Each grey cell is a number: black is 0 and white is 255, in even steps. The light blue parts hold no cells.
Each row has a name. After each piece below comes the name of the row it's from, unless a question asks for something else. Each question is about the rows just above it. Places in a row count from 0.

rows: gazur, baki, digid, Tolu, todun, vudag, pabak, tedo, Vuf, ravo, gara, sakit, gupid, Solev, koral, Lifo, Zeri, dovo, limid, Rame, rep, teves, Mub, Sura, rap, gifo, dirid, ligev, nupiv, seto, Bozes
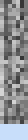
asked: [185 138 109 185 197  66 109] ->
dovo
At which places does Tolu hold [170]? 2 3 4
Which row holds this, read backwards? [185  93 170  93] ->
baki
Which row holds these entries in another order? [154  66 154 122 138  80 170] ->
Bozes
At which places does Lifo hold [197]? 0 1 5
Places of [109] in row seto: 2 4 6
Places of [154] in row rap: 2 3 6

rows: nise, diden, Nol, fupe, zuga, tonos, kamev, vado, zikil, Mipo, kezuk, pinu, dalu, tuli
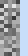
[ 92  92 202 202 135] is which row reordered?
fupe
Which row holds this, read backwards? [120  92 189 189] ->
dalu
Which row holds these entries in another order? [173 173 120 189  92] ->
tonos
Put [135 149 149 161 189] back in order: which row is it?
Mipo
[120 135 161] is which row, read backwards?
pinu
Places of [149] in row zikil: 0 4
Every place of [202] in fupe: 1 3

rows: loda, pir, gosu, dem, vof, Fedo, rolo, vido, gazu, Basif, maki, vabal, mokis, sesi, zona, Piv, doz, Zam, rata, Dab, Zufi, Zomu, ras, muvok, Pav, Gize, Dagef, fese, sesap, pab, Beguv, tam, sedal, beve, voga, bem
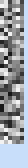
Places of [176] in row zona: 5
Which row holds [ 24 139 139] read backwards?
muvok
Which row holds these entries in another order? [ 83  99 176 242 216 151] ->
mokis
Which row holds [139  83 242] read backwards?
Piv
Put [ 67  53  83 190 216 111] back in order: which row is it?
Zufi

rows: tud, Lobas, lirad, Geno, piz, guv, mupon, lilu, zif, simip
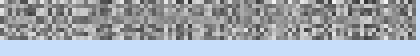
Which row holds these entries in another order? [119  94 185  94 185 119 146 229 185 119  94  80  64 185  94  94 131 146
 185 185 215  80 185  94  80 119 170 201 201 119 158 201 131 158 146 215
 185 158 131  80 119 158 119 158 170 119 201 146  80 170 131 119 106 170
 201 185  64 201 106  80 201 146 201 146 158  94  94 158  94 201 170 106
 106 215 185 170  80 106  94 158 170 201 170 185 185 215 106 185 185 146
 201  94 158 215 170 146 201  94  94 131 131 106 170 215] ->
mupon
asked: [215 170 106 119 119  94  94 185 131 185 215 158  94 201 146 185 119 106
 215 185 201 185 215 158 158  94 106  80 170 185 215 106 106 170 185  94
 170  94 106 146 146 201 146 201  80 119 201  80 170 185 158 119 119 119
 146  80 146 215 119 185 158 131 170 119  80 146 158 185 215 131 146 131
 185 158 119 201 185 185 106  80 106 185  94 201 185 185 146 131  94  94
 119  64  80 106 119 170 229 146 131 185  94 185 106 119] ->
simip
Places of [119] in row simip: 3 4 16 45 51 52 53 58 63 74 90 94 103
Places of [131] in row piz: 1 3 22 26 29 40 42 43 46 54 61 71 73 82 84 85 86 93 97
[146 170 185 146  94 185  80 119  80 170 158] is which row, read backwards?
Geno
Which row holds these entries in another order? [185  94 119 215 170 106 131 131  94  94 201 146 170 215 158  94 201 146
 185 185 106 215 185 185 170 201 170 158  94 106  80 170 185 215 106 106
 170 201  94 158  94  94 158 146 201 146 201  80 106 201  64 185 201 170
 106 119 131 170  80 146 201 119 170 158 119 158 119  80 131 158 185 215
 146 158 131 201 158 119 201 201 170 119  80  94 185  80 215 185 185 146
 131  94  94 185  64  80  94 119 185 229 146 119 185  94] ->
mupon
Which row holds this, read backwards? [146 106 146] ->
Geno

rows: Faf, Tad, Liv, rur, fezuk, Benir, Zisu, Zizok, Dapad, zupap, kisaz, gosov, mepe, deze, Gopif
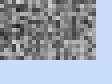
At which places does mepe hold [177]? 1 15 18 23
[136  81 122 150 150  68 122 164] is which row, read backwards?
Zisu
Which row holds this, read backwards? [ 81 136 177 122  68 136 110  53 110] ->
zupap
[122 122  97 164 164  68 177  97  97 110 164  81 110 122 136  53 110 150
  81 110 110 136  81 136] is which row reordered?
zupap
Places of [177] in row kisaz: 10 18 19 20
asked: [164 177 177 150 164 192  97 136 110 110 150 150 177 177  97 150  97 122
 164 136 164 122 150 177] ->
deze
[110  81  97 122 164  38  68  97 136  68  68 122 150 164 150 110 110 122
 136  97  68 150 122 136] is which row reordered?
Liv

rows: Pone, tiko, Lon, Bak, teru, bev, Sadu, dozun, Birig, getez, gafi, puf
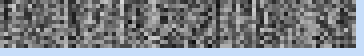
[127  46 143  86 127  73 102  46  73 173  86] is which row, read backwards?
gafi
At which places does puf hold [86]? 5 12 23 28 34 62 68 86

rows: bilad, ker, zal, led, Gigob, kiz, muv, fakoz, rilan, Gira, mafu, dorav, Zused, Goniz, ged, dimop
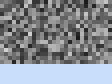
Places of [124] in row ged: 9 17 18
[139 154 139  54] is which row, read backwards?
led
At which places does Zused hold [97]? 9 16 18
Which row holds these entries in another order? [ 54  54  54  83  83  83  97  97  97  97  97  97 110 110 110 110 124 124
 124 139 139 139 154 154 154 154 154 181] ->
kiz
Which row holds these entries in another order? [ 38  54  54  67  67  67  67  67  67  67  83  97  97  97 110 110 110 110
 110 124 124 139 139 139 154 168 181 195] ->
Goniz

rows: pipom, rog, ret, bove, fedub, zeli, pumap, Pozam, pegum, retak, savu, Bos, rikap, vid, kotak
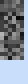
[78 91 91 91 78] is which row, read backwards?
savu
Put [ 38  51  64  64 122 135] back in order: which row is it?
pumap
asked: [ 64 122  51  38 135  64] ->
pumap

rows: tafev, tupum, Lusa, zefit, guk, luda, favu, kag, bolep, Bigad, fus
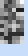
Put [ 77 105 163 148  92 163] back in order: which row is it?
luda
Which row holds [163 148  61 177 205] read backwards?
fus
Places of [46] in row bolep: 0 2 3 4 5

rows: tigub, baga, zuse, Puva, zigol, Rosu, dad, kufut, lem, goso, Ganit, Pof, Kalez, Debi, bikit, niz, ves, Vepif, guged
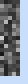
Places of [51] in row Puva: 2 3
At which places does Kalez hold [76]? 1 2 3

